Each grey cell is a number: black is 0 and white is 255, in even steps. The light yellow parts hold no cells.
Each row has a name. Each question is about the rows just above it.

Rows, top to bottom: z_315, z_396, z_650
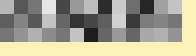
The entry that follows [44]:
[202]
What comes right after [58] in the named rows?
[124]
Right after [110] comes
[38]
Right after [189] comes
[44]

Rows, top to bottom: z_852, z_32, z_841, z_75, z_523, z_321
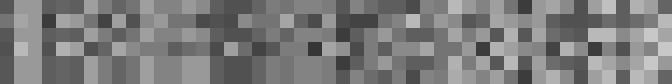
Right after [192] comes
[94]
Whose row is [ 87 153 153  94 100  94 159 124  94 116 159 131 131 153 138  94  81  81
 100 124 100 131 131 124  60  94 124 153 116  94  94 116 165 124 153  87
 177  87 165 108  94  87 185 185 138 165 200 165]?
z_841
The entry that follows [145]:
[75]
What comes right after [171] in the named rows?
[153]

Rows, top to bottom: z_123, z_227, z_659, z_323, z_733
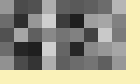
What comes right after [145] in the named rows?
[75]
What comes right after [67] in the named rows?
[201]
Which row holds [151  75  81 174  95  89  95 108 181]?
z_123
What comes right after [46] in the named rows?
[151]
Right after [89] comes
[95]
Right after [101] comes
[38]

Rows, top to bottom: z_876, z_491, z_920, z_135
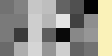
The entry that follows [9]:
[136]
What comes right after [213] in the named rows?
[150]
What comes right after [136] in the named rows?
[150]
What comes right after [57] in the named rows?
[206]
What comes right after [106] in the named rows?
[174]
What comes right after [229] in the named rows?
[65]
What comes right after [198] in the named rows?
[190]

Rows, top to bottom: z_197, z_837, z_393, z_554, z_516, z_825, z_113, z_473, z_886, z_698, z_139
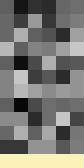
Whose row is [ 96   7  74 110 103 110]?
z_473
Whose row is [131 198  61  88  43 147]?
z_825
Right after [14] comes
[74]
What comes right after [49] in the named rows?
[43]
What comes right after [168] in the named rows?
[43]

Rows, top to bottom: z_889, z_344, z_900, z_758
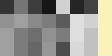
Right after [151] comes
[75]
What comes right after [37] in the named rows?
[67]
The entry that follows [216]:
[193]
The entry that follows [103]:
[151]
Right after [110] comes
[145]
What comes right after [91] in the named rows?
[222]
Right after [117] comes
[60]

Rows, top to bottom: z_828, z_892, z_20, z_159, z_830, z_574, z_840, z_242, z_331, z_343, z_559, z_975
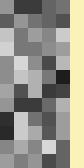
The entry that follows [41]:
[203]
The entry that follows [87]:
[157]
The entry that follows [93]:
[149]
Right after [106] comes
[177]
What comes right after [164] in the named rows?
[81]
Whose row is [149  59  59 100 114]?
z_828
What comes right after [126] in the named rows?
[149]

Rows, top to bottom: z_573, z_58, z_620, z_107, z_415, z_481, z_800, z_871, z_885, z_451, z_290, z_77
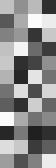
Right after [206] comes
[101]
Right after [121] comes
[32]
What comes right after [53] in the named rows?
[200]

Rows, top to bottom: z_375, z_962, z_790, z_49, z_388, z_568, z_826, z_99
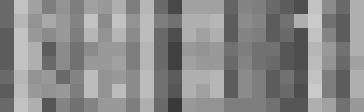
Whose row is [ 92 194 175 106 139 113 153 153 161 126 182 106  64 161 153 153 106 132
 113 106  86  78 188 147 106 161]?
z_388
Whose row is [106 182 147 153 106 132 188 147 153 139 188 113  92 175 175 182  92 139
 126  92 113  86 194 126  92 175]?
z_568
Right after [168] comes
[153]
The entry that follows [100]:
[132]

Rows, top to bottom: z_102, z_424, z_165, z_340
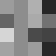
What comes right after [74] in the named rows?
[67]
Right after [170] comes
[114]
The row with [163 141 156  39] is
z_340
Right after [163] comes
[141]
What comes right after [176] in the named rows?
[39]
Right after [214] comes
[141]

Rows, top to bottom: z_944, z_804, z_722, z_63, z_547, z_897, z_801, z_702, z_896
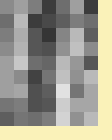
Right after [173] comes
[86]
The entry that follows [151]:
[86]
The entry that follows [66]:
[117]
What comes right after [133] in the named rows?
[185]
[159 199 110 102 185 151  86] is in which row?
z_547
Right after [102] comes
[185]
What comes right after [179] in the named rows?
[86]

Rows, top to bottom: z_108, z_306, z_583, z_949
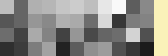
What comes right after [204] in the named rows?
[190]
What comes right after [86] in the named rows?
[101]
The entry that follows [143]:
[156]

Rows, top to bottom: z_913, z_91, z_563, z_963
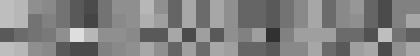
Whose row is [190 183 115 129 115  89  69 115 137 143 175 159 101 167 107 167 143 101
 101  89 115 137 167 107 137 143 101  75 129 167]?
z_91
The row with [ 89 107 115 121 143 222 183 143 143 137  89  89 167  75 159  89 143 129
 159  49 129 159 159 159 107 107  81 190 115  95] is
z_563
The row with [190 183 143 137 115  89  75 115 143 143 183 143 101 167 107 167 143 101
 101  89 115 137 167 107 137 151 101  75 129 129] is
z_913
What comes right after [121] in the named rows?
[143]
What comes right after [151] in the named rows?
[101]
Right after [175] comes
[159]
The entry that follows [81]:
[190]

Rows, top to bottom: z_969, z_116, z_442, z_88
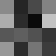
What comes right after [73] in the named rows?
[131]
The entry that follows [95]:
[81]
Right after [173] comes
[44]
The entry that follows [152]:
[44]
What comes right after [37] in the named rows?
[73]

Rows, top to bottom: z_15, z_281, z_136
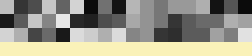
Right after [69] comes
[106]
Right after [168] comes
[147]
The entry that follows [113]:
[19]
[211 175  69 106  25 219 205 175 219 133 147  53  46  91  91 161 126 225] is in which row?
z_136
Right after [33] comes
[77]
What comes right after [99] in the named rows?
[211]
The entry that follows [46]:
[91]

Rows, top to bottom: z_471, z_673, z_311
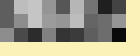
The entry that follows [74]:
[44]
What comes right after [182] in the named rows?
[116]
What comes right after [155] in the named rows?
[149]
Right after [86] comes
[182]

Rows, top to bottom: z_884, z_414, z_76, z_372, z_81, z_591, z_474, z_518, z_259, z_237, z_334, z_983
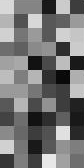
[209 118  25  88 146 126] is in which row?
z_334
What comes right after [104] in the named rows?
[61]
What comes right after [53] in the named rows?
[126]

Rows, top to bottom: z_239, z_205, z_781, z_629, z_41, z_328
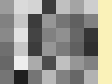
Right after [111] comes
[198]
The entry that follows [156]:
[218]
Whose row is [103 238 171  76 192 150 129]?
z_41
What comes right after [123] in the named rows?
[96]

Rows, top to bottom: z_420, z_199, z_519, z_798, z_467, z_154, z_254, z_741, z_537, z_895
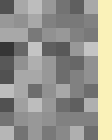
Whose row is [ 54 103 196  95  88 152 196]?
z_798
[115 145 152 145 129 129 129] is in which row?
z_537
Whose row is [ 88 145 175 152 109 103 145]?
z_467
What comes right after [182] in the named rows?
[115]
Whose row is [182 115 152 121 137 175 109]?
z_895
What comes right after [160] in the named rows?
[189]
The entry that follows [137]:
[175]

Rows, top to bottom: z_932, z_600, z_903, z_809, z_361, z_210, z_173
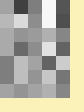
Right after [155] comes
[176]
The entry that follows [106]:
[141]

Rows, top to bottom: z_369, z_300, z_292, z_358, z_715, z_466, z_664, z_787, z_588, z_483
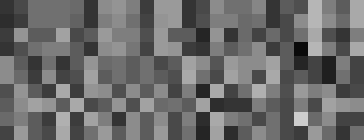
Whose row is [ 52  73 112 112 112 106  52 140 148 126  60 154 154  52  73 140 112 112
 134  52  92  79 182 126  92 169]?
z_369
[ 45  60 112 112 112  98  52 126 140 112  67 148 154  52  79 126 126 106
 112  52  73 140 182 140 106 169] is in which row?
z_300
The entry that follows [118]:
[67]
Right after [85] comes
[154]
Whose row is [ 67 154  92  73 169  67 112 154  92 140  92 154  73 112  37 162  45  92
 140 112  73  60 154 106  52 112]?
z_483
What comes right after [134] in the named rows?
[52]
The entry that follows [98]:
[52]

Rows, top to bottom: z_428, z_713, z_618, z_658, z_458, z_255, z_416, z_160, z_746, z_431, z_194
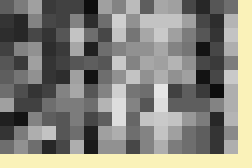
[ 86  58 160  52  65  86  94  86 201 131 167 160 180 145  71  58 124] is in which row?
z_458
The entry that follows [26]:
[145]
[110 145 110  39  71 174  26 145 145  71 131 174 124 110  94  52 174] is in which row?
z_194
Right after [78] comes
[52]
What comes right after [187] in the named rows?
[94]
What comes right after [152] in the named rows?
[124]
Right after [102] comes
[195]

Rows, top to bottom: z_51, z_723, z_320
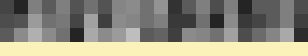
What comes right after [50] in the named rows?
[91]
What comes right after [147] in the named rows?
[50]
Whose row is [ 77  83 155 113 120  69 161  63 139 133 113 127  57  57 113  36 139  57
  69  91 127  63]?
z_723
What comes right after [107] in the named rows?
[133]
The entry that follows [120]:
[69]

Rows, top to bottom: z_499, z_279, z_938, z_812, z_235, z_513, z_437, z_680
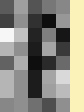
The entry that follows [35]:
[127]
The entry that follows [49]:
[14]
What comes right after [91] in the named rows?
[159]
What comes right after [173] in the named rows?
[14]

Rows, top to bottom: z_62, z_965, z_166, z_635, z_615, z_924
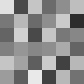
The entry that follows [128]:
[150]
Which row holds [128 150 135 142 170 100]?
z_635
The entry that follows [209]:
[73]
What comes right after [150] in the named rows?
[135]
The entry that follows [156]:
[94]
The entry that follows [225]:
[73]

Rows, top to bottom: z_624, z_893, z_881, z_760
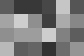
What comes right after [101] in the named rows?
[50]
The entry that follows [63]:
[171]
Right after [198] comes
[85]
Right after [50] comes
[108]

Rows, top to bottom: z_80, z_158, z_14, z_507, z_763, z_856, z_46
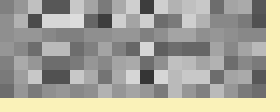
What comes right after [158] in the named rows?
[200]
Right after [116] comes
[170]

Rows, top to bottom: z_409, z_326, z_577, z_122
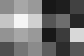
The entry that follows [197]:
[245]
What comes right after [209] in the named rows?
[86]
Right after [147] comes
[167]
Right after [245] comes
[209]
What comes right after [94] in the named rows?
[44]

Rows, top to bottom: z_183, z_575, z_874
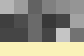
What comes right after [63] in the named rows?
[77]
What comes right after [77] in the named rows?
[106]

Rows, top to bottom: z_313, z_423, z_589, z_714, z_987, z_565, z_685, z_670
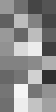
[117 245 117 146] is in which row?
z_685
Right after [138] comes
[175]
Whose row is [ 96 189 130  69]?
z_423
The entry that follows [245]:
[117]
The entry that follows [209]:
[48]

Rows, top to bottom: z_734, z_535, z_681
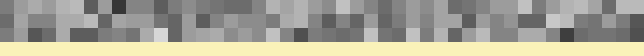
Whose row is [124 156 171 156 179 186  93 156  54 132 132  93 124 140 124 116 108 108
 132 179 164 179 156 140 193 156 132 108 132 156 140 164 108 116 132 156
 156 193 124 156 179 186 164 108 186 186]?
z_734
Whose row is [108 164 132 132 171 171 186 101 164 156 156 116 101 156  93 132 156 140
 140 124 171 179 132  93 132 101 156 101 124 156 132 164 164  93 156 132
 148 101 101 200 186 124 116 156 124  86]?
z_535
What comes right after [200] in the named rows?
[186]
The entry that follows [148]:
[101]

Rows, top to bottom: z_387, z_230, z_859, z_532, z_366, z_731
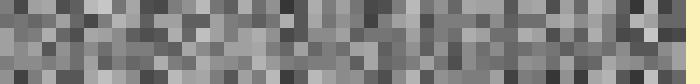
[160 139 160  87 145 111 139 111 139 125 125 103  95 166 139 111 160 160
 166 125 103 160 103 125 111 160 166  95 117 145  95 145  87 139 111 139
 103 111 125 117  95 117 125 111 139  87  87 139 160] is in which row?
z_532
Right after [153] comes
[125]
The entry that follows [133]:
[125]

